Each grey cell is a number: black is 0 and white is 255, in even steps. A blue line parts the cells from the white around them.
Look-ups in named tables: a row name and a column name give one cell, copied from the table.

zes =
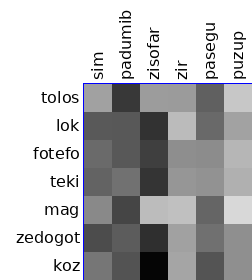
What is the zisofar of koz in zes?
5
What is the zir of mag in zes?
192
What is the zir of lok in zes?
187
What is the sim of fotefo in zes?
106
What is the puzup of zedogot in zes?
143
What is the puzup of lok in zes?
162
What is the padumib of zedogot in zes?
92
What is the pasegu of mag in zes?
101
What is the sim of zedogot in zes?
76
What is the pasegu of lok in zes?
105
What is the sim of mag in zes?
137
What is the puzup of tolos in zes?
199
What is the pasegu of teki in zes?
146
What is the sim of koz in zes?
118
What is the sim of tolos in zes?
161
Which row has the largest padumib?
teki

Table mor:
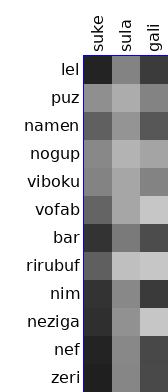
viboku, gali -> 131
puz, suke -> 143
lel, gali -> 59
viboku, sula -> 166
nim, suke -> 51
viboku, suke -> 131
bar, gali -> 76
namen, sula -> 148
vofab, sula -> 166
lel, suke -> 35
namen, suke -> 96
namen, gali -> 87
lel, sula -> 131
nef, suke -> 35
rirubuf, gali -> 198
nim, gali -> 58
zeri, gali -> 73
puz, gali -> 131
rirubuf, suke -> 95
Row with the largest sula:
rirubuf

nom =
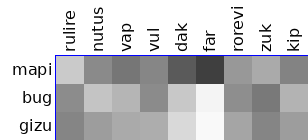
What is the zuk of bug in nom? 121
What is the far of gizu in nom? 249
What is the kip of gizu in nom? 157
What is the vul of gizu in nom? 173
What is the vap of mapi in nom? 118
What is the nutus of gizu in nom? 157
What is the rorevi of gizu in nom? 165

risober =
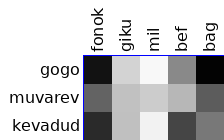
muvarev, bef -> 183
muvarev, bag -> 92
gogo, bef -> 137
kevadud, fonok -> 42
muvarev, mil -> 204
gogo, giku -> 211
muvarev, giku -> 193
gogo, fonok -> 18
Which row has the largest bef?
muvarev

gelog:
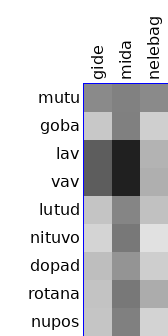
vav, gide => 93
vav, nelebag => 175
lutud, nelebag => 193
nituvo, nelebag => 225
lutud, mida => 133
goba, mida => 128
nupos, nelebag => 211
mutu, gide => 138

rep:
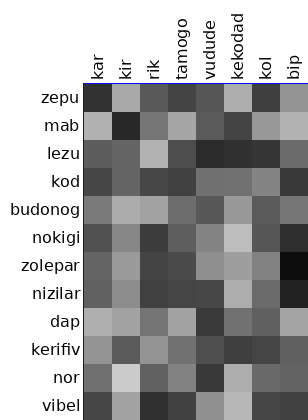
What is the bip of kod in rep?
57
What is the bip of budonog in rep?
119
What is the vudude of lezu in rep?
43
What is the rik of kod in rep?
71
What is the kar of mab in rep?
177
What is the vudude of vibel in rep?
144
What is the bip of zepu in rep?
148
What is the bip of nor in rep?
98
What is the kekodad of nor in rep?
173
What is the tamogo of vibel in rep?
65
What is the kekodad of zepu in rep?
174
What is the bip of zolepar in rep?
13
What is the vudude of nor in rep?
57
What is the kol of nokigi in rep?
86
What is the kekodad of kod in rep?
113
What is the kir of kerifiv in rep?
90
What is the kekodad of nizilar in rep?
173

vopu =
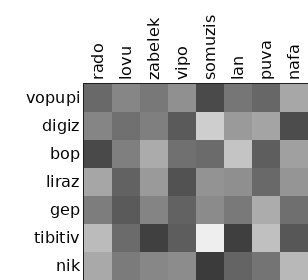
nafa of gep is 111
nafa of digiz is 76
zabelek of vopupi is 120
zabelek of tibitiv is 64
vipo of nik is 140
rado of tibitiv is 187
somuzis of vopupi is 74
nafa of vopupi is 167
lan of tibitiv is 63
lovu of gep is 90
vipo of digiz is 90
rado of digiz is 133
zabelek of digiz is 127

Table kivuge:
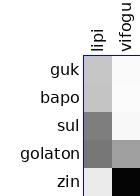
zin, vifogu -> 5
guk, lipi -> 198
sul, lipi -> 126
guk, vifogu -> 250
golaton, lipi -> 119
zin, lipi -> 235
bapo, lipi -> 196
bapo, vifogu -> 251
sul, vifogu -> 248
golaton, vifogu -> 159
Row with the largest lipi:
zin

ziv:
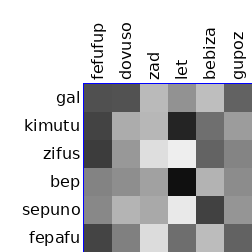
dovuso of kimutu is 172
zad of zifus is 222
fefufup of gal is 80
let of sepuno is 233
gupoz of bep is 140
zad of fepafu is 220
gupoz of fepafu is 98
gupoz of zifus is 132
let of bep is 16
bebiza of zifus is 99
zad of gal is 186
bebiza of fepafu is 188
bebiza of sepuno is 65
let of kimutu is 36
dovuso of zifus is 152
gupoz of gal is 98
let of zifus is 238
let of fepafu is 110

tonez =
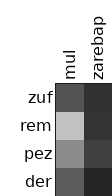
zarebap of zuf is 49
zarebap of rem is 52
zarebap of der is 37
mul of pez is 139
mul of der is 91
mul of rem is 193
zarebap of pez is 64
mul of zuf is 83
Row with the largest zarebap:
pez

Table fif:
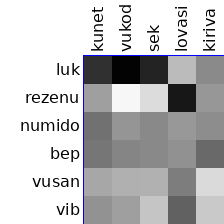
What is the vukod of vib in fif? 159
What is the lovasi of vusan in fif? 125
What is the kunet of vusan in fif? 167
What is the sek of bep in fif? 137
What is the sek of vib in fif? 197
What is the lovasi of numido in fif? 152
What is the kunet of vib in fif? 146
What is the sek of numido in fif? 137
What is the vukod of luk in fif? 3
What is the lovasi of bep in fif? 145
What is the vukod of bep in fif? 133
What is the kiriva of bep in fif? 105
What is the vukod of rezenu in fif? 247
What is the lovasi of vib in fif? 97
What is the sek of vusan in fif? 177
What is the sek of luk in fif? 35

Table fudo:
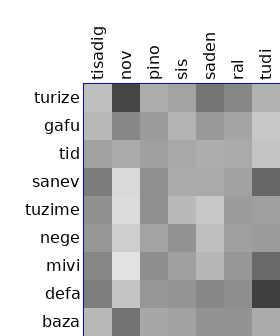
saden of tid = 174
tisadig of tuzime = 144
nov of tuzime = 219
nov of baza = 114
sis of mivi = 160
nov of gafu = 135
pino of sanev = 143
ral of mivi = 151
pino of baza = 167

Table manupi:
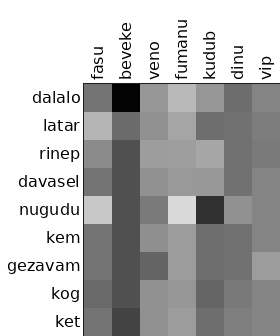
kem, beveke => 80
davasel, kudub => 152
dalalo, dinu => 109
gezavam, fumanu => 156
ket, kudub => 110
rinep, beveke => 80
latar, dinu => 113
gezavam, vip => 156
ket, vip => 132
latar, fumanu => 165
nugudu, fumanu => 217
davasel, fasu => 116
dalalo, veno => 150
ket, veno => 145
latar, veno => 145
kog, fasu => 105
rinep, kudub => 166
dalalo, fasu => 116

